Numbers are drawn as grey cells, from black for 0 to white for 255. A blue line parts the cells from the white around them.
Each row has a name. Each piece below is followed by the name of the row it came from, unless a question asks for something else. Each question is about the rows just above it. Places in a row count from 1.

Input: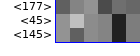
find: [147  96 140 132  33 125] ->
<145>
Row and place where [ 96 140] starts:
<145>, 2
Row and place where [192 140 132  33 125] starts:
<45>, 2
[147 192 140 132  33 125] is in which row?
<45>
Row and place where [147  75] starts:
<177>, 3
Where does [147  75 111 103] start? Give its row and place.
<177>, 3

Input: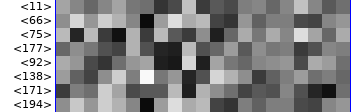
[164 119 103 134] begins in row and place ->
<92>, 12
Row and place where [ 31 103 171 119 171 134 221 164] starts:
<75>, 12
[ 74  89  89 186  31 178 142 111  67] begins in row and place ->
<171>, 6
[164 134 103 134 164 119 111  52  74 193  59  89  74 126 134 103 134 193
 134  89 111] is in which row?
<11>

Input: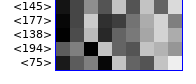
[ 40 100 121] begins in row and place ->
<138>, 4
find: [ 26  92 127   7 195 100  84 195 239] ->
<75>
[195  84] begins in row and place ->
<145>, 5
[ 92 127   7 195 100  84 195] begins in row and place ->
<75>, 2
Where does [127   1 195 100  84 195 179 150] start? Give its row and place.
<194>, 2

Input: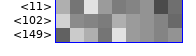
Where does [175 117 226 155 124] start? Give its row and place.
<11>, 1
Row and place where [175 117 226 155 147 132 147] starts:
<149>, 3
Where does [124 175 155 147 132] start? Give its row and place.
<102>, 4
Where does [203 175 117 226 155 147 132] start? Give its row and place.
<149>, 2
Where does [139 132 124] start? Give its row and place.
<102>, 2

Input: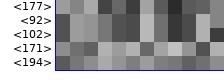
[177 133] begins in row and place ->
<92>, 11
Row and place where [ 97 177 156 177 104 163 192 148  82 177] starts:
<171>, 3
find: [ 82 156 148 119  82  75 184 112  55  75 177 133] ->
<92>
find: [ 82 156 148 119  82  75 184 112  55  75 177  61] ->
<102>

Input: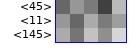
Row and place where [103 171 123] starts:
<11>, 2
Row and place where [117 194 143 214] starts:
<145>, 2
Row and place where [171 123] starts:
<11>, 3
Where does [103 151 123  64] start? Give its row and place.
<45>, 1

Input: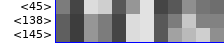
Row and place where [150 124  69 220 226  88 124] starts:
<138>, 3
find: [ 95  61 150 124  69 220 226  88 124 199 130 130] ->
<138>
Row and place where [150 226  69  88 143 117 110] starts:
<45>, 6
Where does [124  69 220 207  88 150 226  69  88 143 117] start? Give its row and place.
<45>, 1
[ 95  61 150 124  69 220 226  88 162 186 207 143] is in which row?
<145>
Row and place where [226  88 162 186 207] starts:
<145>, 7

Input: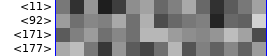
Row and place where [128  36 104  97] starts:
<92>, 11
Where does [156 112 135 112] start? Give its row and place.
<171>, 3
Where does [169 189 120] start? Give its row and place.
<177>, 1

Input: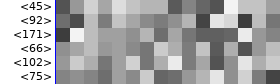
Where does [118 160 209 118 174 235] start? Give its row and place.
<102>, 4
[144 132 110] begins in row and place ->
<75>, 2
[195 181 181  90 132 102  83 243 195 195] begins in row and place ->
<45>, 6
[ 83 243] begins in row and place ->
<45>, 12

